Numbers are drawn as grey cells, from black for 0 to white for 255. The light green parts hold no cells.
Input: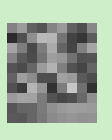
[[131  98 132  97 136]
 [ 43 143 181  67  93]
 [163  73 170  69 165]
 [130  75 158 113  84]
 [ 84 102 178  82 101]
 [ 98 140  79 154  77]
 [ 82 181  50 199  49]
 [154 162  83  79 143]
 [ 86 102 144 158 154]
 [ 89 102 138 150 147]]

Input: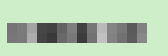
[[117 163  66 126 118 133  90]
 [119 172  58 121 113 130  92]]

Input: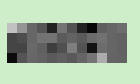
[[193 103  34  83   7 102]
 [ 69 102 115  99 107 101]
 [ 69 105  63 126  19 102]
 [ 12 103  90  89 117 100]]

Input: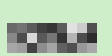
[[105  91  54 225  80]
 [136 216 118 180  45]
 [167  66 164  80 168]]

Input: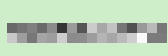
[[105 128 139 154 203 194  81 185]
 [200 119 157 139 157 167 206 123]]

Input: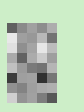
[[ 96 160 173]
 [232 152 115]
 [224 164 188]
 [170 171 158]
 [192 122 181]
 [ 60 162 118]
 [145 159 175]
 [207 161  87]]

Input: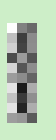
[[254 105]
 [191 139]
 [207 141]
 [ 76  85]
 [213 141]
 [156 100]
 [227 172]
 [194 143]
 [227 173]
 [157  90]]

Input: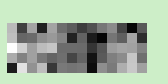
[[186 163 163  92  81 139   6]
 [191 107 153  33  28 117 165]
 [254 160 197 108  53 156 161]
 [171 160 100  70  19 127 198]
 [ 28 146  56 116  12 122 200]]
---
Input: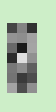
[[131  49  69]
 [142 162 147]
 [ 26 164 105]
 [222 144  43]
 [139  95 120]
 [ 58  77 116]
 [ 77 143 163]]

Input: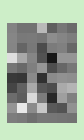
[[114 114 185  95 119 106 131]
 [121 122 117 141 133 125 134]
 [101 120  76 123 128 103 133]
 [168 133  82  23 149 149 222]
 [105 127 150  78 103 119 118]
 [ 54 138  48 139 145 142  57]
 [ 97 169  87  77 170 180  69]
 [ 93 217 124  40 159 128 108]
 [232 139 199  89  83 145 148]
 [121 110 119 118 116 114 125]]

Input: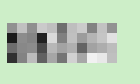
[[192 143 202 191 110 190 203 130 194 146 145]
 [140 132  33 217 128 192 156 180 197 225  27]
 [136 140  74 183 163 175 100 162 173 188 109]
 [131 188  97 166 117 209 167 241 232 191  49]]

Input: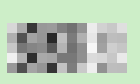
[[170  55 152 155 129 113 147 236 209 200 223 215]
 [ 82 163 150  41 191 123 176 230 156 189 187 175]
 [119 133 139  89 180 113 143 247 161 206 197 199]
 [179  46 169 165 120 120 144 219 215 199 233 240]
 [ 80 164 149  52 194 125 201 238 145 189 188 153]]

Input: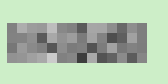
[[173 156 153 189 136 129  90 166 165 141 104 142 126 129]
 [131 143  90 168 146 157 123 162 130  78  95 161 126 130]
 [154 138 128  86 141 123 127  83 124 162 120 130 125 119]
 [149 160 169 203 129 134  61 169  83  98 139  92 134 146]]

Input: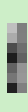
[[126 191]
 [127 171]
 [110  77]
 [ 97  29]
 [148  98]
 [151 118]
 [128  33]]
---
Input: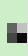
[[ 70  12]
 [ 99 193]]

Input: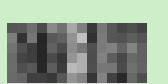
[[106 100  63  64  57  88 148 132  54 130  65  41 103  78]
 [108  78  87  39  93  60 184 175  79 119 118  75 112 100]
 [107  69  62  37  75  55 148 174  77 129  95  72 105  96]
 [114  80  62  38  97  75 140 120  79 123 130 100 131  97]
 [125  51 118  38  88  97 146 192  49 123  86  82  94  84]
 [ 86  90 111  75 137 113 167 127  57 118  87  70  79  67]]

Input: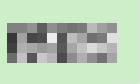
[[109 194  87 200 182  76 140 174 142 114 165]
 [ 64 175 167 153 162  90 166 194 218 198 181]
 [ 55 162  71  78 237  83 189 165 111 122 223]
 [129 129 145  94 143 124 115 122 185 160 144]]

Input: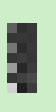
[[210  32  61]
 [ 54  65  74]
 [155  40  59]
 [ 54  60  53]
 [118  45  57]
 [ 54  55  53]
 [ 95  48  55]]

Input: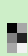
[[168 241]
 [128  34]
 [  3 167]]

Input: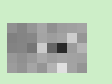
[[156 147 165 149 179 224 163 148]
 [152 144 154 169 159 165 162 160]
 [131 133 118 203 101  41 156 180]
 [128 132 135 164 157 163 205 149]
 [144 133 149 166 144 157 160 164]]

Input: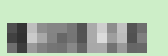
[[110  60 153 129 117 114 136 101 168 169 114 153 102 104]
 [ 65  49 202 168 131 103 117  84 170 219 158 188  81 127]
 [ 79  52 190 142 133 133 118  83 170 206 141 193  84 110]]
